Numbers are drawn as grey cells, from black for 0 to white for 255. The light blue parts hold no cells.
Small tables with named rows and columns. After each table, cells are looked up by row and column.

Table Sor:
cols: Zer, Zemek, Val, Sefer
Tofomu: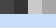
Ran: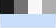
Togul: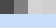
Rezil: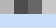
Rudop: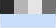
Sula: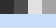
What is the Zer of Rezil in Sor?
182
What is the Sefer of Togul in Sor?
207
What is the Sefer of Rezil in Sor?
200
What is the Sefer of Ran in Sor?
174
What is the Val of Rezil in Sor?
103
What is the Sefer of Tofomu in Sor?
167
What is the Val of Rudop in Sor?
229
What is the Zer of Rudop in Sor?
42
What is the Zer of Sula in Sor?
46
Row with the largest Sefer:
Togul

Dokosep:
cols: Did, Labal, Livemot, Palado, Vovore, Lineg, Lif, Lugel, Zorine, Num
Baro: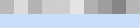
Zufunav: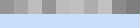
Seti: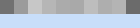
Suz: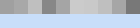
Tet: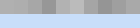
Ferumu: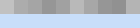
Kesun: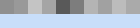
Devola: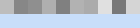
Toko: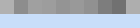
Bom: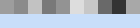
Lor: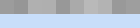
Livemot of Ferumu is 165
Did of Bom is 157
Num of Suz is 120
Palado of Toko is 157
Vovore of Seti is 171
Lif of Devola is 171
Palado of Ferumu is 150
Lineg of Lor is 170
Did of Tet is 176
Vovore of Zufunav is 188
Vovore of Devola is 128
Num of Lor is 158

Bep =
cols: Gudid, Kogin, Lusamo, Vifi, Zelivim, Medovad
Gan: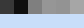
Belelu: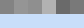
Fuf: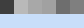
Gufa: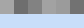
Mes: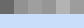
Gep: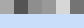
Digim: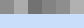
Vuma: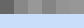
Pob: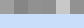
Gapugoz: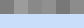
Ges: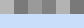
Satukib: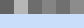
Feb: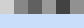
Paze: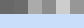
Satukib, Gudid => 99
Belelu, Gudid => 131
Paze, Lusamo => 171
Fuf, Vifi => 161
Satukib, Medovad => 140
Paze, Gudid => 104

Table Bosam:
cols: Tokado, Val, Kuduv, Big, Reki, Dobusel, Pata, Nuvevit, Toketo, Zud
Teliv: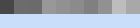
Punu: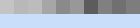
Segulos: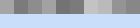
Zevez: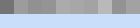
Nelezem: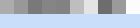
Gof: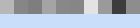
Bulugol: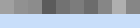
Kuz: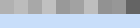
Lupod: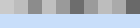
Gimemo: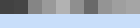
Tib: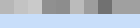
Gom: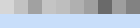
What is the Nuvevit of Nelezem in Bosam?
109
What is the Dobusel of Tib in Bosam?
187
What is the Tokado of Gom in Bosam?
214
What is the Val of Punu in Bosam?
184
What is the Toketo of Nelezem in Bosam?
154
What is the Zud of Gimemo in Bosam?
165
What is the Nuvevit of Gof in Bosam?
154
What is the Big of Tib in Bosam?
144
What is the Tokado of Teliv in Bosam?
71
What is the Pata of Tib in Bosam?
157
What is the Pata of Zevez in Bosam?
163
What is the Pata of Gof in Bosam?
227

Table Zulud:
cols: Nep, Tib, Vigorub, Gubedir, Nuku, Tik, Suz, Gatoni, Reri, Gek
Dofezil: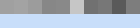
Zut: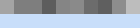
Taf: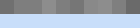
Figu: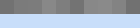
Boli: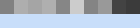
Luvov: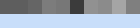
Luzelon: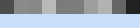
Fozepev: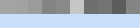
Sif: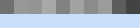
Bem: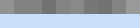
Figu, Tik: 115
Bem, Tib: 130
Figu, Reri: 131
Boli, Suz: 132
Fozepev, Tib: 162
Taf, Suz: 137
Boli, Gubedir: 175
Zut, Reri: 141
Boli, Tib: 174
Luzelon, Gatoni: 178
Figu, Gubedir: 136
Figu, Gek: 113
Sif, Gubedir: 168
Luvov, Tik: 59
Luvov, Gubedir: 124
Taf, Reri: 127
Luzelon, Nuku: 123
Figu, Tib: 123
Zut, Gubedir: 93
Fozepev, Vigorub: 155
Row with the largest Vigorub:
Boli

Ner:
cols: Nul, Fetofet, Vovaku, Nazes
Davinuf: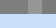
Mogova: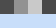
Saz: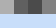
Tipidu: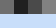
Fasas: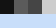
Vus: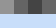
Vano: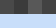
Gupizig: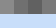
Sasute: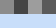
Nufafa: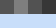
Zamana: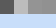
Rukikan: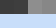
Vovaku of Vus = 68
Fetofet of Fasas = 91
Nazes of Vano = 66
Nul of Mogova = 76
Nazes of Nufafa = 55
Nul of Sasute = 139
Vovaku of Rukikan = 142
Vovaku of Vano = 88
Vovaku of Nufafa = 82
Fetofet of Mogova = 146
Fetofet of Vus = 100
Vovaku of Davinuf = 150
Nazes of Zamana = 145
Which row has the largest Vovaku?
Mogova

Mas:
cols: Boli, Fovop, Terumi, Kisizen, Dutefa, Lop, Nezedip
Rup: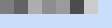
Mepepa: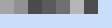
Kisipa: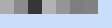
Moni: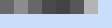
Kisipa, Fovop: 139
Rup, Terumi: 174
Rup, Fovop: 99
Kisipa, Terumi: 54
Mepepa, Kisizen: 91
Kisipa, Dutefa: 149
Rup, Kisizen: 142
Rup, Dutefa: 155
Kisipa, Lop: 126
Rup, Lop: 76
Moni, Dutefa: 67
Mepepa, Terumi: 75
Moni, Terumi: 103
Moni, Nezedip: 180
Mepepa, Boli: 165

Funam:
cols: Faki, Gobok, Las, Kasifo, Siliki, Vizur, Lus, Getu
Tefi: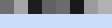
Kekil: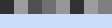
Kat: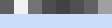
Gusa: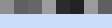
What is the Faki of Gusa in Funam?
143
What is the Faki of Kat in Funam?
95
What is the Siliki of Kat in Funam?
66
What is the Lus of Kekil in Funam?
157
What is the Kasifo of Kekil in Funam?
112
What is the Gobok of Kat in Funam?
241
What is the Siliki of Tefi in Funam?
108
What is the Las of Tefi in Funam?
29

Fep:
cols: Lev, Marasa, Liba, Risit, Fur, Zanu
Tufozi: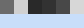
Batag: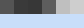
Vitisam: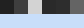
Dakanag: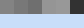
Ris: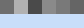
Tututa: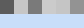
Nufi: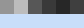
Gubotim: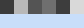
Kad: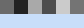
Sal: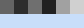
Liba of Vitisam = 211
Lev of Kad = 106
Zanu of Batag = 206
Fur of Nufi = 39
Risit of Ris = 138
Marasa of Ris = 177
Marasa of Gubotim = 184
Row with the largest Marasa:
Tufozi

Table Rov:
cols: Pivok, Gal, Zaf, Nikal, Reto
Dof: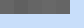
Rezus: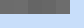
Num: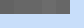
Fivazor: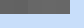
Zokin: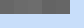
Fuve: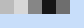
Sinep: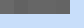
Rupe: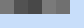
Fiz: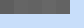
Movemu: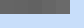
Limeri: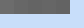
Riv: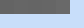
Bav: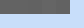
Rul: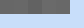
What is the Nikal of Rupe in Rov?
122
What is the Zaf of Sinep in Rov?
102
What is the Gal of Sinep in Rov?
98
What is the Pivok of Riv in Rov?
100
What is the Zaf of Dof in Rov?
101
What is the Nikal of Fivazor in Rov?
104
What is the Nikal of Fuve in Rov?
22
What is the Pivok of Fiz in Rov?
94
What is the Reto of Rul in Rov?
104
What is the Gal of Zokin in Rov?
107
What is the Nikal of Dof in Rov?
104
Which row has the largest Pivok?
Fuve

